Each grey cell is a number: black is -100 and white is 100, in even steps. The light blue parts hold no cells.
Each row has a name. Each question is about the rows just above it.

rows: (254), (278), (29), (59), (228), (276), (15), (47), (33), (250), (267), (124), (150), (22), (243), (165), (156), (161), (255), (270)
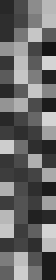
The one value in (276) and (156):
[55]
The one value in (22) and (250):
[-64]
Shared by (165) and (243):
[-35]

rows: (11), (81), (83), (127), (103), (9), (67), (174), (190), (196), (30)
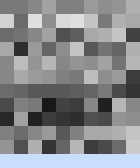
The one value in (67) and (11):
[-5]
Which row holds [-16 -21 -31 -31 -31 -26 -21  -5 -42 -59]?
(67)
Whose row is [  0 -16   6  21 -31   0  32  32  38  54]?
(196)
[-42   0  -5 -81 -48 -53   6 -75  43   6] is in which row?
(174)
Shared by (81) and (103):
[11]
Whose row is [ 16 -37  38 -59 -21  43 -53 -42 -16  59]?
(30)
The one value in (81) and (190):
[11]

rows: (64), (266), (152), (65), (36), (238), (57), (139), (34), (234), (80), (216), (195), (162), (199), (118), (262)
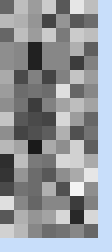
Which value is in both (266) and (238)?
[-47]
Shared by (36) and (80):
[11]
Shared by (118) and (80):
[28]
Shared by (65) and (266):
[38]
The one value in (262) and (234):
[-10]
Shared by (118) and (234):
[38]
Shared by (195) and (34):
[-31]

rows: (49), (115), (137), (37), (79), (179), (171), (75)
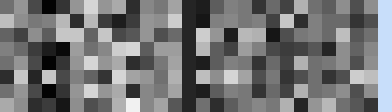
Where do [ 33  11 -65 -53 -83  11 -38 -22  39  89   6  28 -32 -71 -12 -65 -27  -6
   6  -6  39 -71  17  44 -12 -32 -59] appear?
(75)
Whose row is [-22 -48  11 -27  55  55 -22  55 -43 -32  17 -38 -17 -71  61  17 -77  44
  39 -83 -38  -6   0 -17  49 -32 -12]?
(137)

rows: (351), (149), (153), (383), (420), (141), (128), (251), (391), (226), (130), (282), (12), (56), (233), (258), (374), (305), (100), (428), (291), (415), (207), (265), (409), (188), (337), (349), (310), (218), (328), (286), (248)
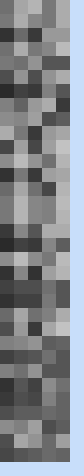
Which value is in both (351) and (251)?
[35]
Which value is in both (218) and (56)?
[-17]
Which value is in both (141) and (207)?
[35]
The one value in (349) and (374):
[-33]
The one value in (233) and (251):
[0]
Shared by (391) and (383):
[5]
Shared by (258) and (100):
[-6]

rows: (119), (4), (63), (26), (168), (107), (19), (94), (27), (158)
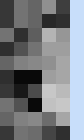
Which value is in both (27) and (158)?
[-15]
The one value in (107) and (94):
[-93]
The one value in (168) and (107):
[30]

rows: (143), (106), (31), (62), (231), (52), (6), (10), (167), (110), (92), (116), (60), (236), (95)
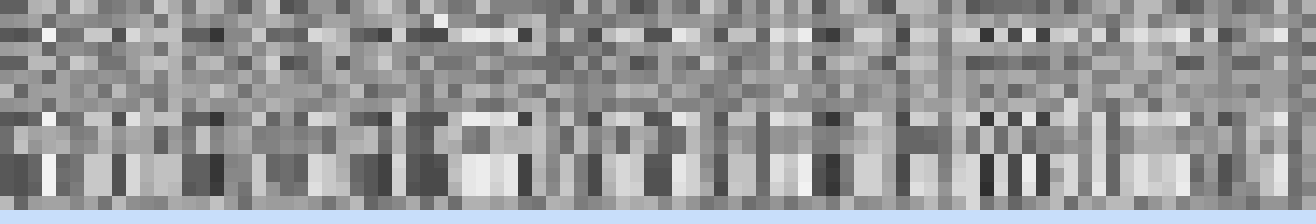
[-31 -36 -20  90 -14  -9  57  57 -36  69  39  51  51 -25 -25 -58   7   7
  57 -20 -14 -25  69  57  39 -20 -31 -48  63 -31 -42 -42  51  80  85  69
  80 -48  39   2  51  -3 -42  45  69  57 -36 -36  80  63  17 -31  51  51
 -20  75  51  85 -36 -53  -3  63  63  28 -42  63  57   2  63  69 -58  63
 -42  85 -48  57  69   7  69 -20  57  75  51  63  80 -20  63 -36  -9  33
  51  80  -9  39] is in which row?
(31)
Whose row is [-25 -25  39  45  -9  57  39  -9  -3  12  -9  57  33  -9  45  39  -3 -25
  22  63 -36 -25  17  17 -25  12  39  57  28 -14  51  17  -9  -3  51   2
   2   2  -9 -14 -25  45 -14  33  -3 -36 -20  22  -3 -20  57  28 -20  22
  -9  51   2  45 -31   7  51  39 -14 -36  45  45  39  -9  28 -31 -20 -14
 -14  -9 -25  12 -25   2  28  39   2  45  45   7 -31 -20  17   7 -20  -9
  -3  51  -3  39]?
(143)
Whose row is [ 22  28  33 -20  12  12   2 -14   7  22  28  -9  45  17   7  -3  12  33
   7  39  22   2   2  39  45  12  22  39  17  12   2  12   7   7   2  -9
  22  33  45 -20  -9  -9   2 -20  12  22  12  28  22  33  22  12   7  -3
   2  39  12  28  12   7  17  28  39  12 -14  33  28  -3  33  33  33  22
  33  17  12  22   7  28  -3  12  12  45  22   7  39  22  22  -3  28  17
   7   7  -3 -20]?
(62)
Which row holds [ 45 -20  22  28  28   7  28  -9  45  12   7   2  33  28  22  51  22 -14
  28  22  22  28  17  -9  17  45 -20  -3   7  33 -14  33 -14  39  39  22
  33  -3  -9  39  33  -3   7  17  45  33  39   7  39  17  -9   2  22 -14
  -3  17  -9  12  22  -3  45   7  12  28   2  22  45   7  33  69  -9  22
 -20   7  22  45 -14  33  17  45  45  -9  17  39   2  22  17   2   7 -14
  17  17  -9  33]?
(95)
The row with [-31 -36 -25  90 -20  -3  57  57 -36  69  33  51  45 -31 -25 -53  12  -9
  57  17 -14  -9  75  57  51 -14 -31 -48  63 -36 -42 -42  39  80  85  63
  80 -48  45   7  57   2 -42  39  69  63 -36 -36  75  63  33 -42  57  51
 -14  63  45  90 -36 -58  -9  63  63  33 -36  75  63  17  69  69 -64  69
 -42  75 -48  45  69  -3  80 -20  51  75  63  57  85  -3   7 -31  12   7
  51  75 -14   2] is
(236)

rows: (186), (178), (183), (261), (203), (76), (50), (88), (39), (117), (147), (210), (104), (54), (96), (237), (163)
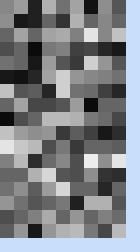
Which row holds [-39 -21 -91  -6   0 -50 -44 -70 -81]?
(261)
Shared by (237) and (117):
[17]

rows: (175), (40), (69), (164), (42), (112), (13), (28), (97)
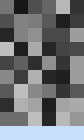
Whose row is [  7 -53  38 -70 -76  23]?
(112)
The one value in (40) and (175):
[-37]
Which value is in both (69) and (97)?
[-70]
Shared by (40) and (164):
[-76]
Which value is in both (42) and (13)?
[-59]

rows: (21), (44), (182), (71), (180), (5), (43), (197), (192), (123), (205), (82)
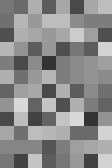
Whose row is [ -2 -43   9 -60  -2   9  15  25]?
(180)
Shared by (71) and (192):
[15]
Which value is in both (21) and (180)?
[-43]
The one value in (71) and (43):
[-28]
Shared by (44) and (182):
[20]
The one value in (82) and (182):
[20]

